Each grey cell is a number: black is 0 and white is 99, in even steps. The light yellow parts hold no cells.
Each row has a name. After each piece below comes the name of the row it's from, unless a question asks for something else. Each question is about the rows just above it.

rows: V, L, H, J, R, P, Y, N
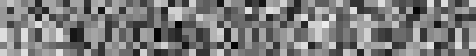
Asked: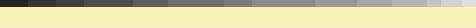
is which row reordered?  H
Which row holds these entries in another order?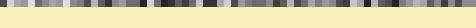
N
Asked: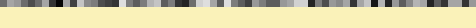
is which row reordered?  L
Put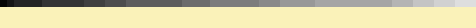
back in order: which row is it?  R
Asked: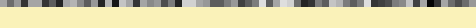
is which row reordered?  L
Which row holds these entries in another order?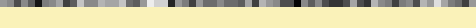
J
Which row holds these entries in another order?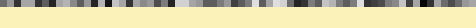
L

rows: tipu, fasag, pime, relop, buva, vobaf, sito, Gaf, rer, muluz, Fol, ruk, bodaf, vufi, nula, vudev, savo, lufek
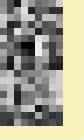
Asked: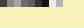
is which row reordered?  Gaf
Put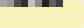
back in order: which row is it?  rer
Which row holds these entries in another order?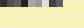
buva
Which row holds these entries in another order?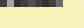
savo
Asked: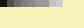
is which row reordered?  vudev
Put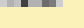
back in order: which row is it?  bodaf
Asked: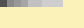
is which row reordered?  pime

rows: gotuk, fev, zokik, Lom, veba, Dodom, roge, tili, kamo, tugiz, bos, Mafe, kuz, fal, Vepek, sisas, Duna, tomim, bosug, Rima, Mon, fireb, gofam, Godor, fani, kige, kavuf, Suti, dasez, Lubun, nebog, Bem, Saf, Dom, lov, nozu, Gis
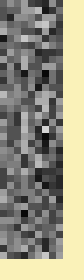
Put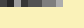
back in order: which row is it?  veba
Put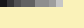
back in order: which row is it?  Dodom

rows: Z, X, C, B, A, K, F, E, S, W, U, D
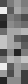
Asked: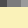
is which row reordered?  Z
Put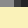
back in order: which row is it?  D
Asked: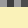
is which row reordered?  U
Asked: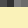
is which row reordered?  C

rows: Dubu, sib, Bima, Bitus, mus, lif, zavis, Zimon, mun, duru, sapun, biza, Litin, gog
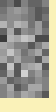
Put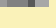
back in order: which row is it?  zavis
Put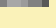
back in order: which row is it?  zavis
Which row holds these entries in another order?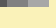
mun

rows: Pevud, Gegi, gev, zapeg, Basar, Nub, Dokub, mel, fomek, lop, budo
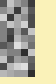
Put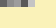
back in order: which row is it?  fomek
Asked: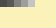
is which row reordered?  Basar
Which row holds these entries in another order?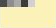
gev

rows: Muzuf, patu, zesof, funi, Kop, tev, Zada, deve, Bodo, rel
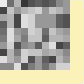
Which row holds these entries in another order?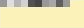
zesof
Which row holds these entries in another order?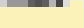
funi

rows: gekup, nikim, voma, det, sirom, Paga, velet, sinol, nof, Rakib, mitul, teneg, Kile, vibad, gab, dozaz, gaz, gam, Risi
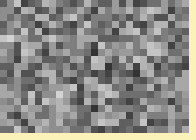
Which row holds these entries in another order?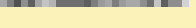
vibad
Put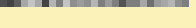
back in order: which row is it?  velet
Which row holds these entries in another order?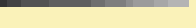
mitul
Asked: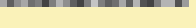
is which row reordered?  det
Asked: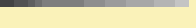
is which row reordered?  velet
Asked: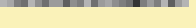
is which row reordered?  dozaz

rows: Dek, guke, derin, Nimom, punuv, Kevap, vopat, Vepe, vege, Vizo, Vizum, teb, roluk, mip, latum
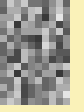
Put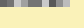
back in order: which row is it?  teb
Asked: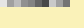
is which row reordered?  mip
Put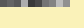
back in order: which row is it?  Kevap
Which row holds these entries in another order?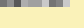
Vizo
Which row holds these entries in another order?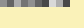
vopat
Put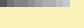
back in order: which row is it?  latum

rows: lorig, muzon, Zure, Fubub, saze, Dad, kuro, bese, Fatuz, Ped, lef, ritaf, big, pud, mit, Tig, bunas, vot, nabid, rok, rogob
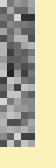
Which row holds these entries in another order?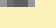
Fatuz
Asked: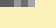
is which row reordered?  saze
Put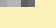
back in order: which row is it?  kuro
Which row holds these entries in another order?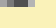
vot

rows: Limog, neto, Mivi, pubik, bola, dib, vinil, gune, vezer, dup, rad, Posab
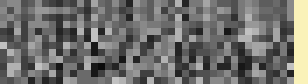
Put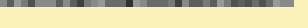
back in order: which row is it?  neto
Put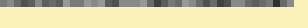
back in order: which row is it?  pubik
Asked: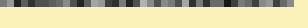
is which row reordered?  gune
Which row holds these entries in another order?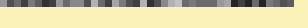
Posab
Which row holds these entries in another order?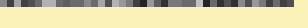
dib
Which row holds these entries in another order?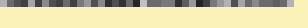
dib

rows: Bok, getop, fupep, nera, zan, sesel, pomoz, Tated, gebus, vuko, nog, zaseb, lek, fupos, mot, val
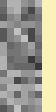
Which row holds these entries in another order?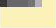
vuko
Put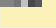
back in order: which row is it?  zan

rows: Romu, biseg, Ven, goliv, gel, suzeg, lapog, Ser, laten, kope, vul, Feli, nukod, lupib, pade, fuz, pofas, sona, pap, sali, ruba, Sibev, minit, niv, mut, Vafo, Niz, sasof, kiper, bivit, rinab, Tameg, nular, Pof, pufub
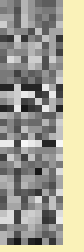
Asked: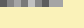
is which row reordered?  bivit
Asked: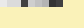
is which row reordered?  Tameg

